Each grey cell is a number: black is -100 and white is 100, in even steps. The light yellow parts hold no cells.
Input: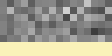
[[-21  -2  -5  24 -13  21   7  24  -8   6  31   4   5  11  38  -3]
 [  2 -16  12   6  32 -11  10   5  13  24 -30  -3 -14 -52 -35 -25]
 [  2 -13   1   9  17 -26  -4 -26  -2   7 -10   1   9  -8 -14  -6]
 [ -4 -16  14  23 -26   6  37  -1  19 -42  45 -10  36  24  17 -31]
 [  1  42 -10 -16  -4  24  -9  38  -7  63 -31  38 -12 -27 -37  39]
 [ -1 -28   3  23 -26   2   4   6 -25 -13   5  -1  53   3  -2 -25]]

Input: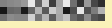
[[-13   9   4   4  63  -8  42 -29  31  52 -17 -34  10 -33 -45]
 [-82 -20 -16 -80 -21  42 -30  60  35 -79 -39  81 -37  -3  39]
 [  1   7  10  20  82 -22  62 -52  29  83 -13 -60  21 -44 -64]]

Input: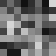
[[ -8 -81 -81  33   3  37 -12  30]
 [-74 -62 -41 -46 -18  62 -31  18]
 [ 27  29  15   3  20  36 -12 -30]
 [-48  57 -38  50   9  -1 -83 -66]
 [  2  67  37 -47 -59  14 -34 -29]
 [ 21  23 -26  19  -1  12 -12  52]
 [  2 -45  -4 -63 -57 -33 -73 -57]
 [-52 -16 -50 -87 -64 -19 -86  67]]

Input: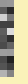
[[ 40   3]
 [-34 -51]
 [-42 -73]
 [ 24  22]
 [-41 -22]
 [-34 -63]
 [-26  72]
 [-49 -50]
 [ 63  -6]
 [-29 -66]
 [ 18  19]]

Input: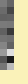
[[ -7  47]
 [-33 -79]
 [ 21  75]
 [  4 -23]
 [-10 -13]
 [-24 -55]
 [ -4  -6]
 [-24 -22]
 [-16 -44]
 [ -3 -21]]

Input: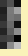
[[-72   8  50]
 [-51 -45 -98]
 [-72 -26  11]
 [-55 -17 -87]
 [-69  -7 -14]
 [-75  -4  27]
 [-57 -36 -89]]

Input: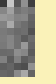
[[-19 -23   8  32 -22]
 [-26 -21 -34 -39  13]
 [  1 -28   0 -27 -18]
 [-17 -15  11   6 -29]
 [ -5   5 -11  20 -21]
 [ -3   4 -11 -28 -15]
 [ -4  -9 -16 -13 -36]
 [  2  33  -6 -14 -25]
 [ 20  15   3   5 -21]
 [  5  26 -10  -2  -9]
 [-55  57 -32  13 -51]]

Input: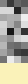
[[-10  84  53  -5]
 [ 28   3 -49 -57]
 [ 43 -12 -18   0]
 [ 29  14  64  74]
 [ 58 -83  33 -61]
 [ 65  36   6  73]
 [ 30  37  34  87]
 [ 69  69 -71   9]
 [  2 -55 -19 -32]]

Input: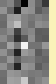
[[ -15   26   23   58  -11    2   14]
 [ -12   18   14    3   -5   -3   -9]
 [  12  -12  -73   17   11  -27  -13]
 [  -9   16  -23   -2    0  -17  -21]
 [  14  -12  -73   21   11  -28  -13]
 [ -11   28   -4   91  -10  -10   18]
 [   9  -12  -64  -30   11  -25  -29]
 [  -4    9  -50   -2    6  -27  -25]
 [ -17   25   50    3  -11   11    6]
 [ -13   19   23    3   -6    2   -5]
 [  15  -17  -77   17   12  -27  -13]
 [  -5    4  -36 -100   10  -21  -56]]
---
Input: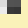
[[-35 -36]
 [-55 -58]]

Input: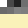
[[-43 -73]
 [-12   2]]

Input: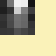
[[ -8  88]
 [-61  61]]

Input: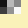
[[45  6]
 [15 96]]

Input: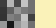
[[ 42 -43]
 [-24  16]]

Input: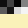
[[-48 -96]
 [-83  72]]
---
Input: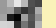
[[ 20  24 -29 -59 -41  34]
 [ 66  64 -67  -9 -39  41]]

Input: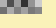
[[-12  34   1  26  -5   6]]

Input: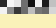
[[ 90  10 -57 -15  49  -8 -18  68]]

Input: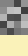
[[ 12  49  53 -51]
 [-47  37   1  49]]

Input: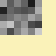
[[-73 -20 -30 -38 -29  36]
 [ 36  53 -11  16 -40 -51]]

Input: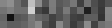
[[-10  -1 -13 -14  63 -43 -56  -4 -35  -5 -40 -16 -76 -35 -56   4]
 [-15 -27 -26 -21  -7   8 -38 -51   7 -22 -54 -37   9 -48 -13  -4]]
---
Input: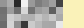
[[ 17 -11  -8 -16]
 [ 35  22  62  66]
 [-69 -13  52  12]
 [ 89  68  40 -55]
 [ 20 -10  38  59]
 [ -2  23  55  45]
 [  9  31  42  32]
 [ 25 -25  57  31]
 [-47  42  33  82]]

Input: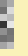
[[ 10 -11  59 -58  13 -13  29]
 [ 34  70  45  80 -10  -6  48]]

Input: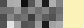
[[-39 -13 -39 -33]
 [ 34 -11   6  78]
 [ 37  19 -18  29]
 [-89 -20 -10 -35]
 [-32   5 -51 -29]
 [ 25 -12  -2  24]
 [-78   3 -27 -79]
 [ 37 -28 -35  27]
 [  2 -14  -5  35]]

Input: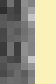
[[-54 -64 -32 -30 -44 -43 -54 -54 -32 -37 -42 -21]
 [-11 -43 -42 -23 -20 -22 -11 -11 -42 -22 -30 -14]
 [-51 -51 -47 -21 -30 -19 -51 -51 -47 -20 -16 -16]
 [ 12   7   7  -8 -12  -9  12  12   7   0 -27 -21]
 [  2  27  53  18   1   4   2   2  54  17  -2   4]]

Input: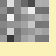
[[ -3  11 -10   5  -4  21]
 [ 74 -21  90  16  65 -57]
 [  6   6  -5  18  -8  -3]
 [-18  44  11  28  12  27]
 [-43  86  21  57  20  39]
 [ 37 -12  38  -8  34  -4]
 [ 35 -14  29  -6  25  -6]]

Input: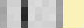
[[ 34  27  31  35]
 [ 63  67  64  63]
 [ 63  68  68  64]
 [-39 -67 -70 -44]
 [ 68  70  72  64]
 [ 71  64  60  67]
 [ 62  68  68  64]
 [ 69  67  72  63]
 [ 25  28  25  21]]

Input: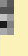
[[  7 -37  51 -78  33]
 [-31 -37  23   1  17]]

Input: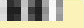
[[ 75  67  73]
 [-63 -75 -72]
 [-44 -75 -60]
 [ 52  59  56]
 [-16 -55 -35]
 [-64 -75 -72]
 [ 30  12  22]
 [ 93  95  95]
 [ 14  29  20]]
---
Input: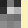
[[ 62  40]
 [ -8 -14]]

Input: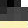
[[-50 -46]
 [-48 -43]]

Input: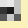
[[-79  51]
 [ 58 -28]]

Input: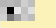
[[-99  82]
 [ -5  27]]

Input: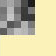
[[ 44 -18]
 [ 54   5]]

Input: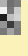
[[-6 59]
 [50 65]]

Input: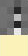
[[-20 -69]
 [-12  48]]

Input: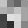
[[29 51]
 [76 71]]
